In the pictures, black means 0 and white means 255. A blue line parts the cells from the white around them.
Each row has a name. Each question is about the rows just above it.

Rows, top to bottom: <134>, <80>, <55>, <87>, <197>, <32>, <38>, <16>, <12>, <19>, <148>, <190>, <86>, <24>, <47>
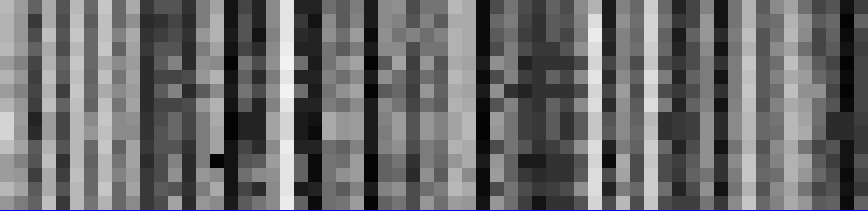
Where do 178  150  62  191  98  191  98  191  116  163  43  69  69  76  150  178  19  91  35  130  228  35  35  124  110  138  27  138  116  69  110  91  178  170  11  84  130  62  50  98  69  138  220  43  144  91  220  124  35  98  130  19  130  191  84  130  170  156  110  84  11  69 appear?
<16>
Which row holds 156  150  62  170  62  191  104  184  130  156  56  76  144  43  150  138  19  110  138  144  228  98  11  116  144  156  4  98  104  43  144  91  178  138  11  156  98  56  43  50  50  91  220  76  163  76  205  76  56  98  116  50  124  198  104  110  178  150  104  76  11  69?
<86>
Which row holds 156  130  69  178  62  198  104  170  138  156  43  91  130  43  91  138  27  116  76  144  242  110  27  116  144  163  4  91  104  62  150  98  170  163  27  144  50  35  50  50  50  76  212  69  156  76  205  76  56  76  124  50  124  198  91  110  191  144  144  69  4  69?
<38>
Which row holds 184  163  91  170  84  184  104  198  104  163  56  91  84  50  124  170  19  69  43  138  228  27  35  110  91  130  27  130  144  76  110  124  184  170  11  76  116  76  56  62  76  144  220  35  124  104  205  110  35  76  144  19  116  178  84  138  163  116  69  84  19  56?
<24>
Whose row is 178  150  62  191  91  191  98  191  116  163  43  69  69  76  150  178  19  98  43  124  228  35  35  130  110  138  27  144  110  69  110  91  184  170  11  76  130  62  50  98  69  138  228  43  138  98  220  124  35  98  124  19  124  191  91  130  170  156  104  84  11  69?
<32>
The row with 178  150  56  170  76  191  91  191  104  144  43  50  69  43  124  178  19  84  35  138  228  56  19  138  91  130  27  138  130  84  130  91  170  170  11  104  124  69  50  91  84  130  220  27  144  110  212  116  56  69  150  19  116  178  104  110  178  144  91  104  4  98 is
<80>

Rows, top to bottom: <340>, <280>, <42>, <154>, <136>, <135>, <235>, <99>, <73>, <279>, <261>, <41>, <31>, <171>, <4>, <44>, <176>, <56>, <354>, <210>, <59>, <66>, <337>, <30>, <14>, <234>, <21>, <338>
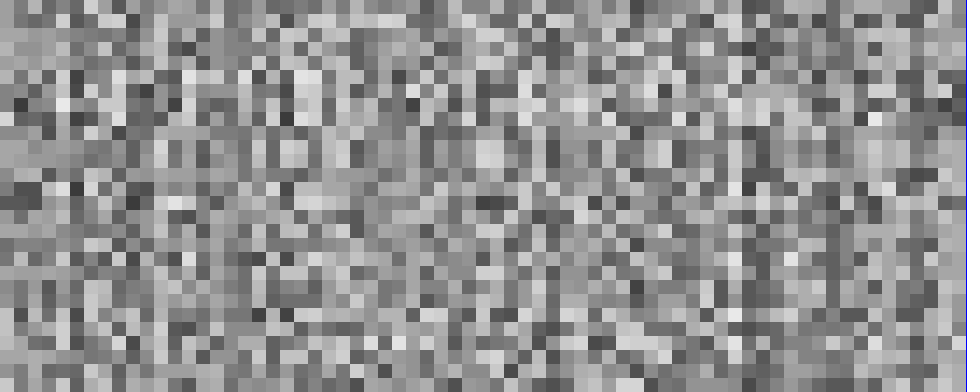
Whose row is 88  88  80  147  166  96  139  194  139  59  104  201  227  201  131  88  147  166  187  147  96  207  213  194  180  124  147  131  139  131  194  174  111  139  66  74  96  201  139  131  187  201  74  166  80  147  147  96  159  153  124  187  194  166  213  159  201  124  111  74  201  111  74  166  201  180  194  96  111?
<4>
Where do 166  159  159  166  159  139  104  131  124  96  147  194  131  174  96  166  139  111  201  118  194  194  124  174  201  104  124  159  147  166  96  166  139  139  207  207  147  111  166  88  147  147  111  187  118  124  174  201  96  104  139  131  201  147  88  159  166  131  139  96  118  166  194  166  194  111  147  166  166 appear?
<210>
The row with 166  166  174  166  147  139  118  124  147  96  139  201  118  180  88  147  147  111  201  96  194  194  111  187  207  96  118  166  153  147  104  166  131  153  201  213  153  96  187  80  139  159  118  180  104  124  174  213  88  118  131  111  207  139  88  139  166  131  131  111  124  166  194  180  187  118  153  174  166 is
<234>

